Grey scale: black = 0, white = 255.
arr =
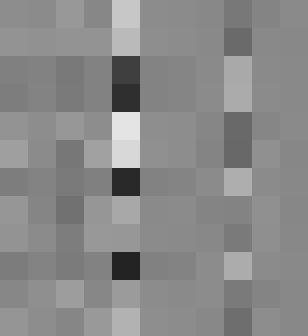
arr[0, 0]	141
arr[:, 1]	[139, 145, 130, 131, 141, 139, 131, 133, 139, 131, 143, 141]
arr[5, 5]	144
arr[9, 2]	123
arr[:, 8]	[120, 106, 169, 171, 105, 104, 174, 131, 122, 172, 122, 110]
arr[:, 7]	[136, 137, 138, 139, 134, 132, 139, 132, 136, 140, 140, 136]
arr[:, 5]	[140, 142, 131, 131, 142, 144, 130, 138, 139, 129, 140, 142]
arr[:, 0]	[141, 147, 128, 125, 147, 159, 125, 150, 147, 124, 135, 149]
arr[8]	[147, 139, 125, 152, 151, 139, 138, 136, 122, 143, 136]
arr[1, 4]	186
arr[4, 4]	228
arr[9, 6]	131
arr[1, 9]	137
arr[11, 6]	140
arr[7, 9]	144
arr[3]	[125, 131, 122, 130, 47, 131, 133, 139, 171, 139, 137]
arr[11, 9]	141
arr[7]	[150, 133, 113, 150, 168, 138, 139, 132, 131, 144, 135]
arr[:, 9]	[132, 137, 138, 139, 134, 144, 139, 144, 143, 139, 132, 141]
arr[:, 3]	[135, 147, 130, 130, 141, 161, 128, 150, 152, 130, 135, 153]
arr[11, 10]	136
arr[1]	[147, 145, 147, 147, 186, 142, 140, 137, 106, 137, 136]

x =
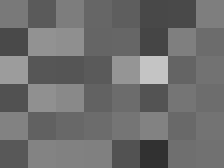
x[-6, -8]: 121
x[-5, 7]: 108
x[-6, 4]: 94
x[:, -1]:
[126, 108, 114, 109, 115, 113]
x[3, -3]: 83
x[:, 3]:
[102, 101, 90, 98, 108, 128]
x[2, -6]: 85
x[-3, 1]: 144
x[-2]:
[130, 97, 104, 108, 117, 130, 105, 115]
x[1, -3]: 69
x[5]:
[88, 131, 129, 128, 82, 49, 111, 113]
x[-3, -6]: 137
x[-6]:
[121, 90, 125, 102, 94, 72, 73, 126]

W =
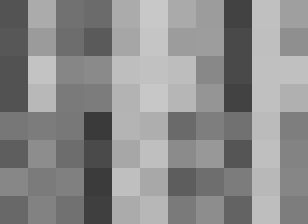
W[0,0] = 83
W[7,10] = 125
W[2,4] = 190
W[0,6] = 170
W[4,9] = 187
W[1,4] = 166
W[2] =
[82, 195, 134, 138, 190, 193, 189, 136, 73, 192, 192]
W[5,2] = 109
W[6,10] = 134
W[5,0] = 94
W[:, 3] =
[107, 90, 138, 124, 58, 74, 59, 63]
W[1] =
[87, 155, 109, 90, 166, 197, 156, 157, 73, 191, 143]
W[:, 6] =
[170, 156, 189, 182, 106, 139, 93, 122]
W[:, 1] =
[171, 155, 195, 184, 124, 141, 123, 130]
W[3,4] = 179
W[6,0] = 135
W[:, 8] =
[66, 73, 73, 66, 113, 85, 124, 99]
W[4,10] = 126

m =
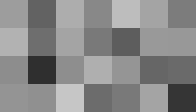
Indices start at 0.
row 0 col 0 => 157
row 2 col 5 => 102
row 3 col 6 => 53
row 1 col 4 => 93
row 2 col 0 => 141
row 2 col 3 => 175
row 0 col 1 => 98
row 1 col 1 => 110
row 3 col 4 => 121

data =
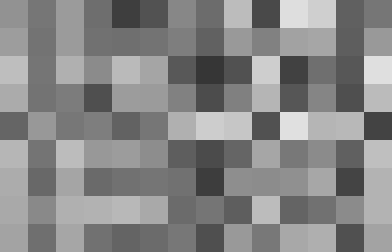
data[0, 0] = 146
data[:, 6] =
[135, 126, 88, 129, 176, 94, 113, 107, 119]
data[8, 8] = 153
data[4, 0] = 101
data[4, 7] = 205
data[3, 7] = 76
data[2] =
[190, 117, 176, 139, 186, 165, 88, 54, 81, 206, 65, 111, 87, 223]
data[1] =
[157, 115, 155, 113, 111, 115, 126, 97, 153, 129, 162, 166, 94, 153]
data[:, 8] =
[188, 153, 81, 128, 198, 101, 142, 94, 153]
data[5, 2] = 188
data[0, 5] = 82
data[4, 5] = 118
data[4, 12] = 184
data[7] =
[169, 137, 176, 178, 184, 169, 107, 117, 94, 188, 100, 113, 139, 179]
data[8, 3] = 113
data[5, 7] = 75
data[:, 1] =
[118, 115, 117, 115, 152, 116, 104, 137, 111]
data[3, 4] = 156
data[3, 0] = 171
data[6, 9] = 140
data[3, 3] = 79
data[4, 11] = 181
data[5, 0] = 182
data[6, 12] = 68
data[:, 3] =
[110, 113, 139, 79, 126, 152, 106, 178, 113]
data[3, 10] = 86

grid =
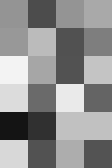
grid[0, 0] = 148
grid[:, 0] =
[148, 152, 243, 220, 20, 216]
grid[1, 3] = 126
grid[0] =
[148, 76, 148, 169]
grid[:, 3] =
[169, 126, 196, 100, 193, 83]

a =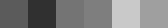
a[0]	91
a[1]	48

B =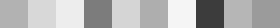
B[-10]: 178
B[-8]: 237
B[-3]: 60
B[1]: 216

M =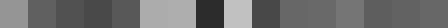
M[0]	149
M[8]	193
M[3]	73
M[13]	94

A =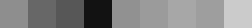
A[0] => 142
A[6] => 167
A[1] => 103
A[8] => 203

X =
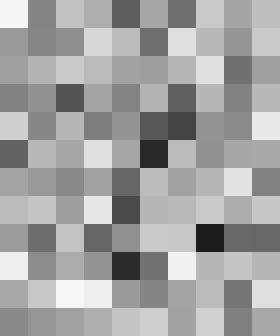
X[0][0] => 245
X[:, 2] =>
[193, 142, 203, 84, 183, 167, 136, 157, 194, 171, 246, 161]
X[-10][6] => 181
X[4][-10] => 207
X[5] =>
[99, 184, 167, 223, 166, 40, 187, 146, 166, 169]
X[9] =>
[238, 140, 171, 148, 44, 114, 240, 183, 197, 182]
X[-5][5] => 182
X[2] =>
[160, 179, 203, 187, 163, 157, 181, 222, 113, 160]
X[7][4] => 74
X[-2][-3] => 187
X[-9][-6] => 131
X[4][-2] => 138
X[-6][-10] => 164
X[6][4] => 102
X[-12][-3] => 201
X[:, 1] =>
[133, 135, 179, 146, 135, 184, 152, 197, 109, 140, 199, 150]
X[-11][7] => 184
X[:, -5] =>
[166, 110, 157, 179, 87, 40, 188, 182, 202, 114, 134, 207]
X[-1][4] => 196
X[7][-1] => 198
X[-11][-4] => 222
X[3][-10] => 130
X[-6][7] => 180
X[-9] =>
[130, 146, 84, 165, 131, 179, 96, 183, 130, 184]
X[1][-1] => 202
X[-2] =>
[169, 199, 246, 238, 155, 134, 164, 187, 117, 222]
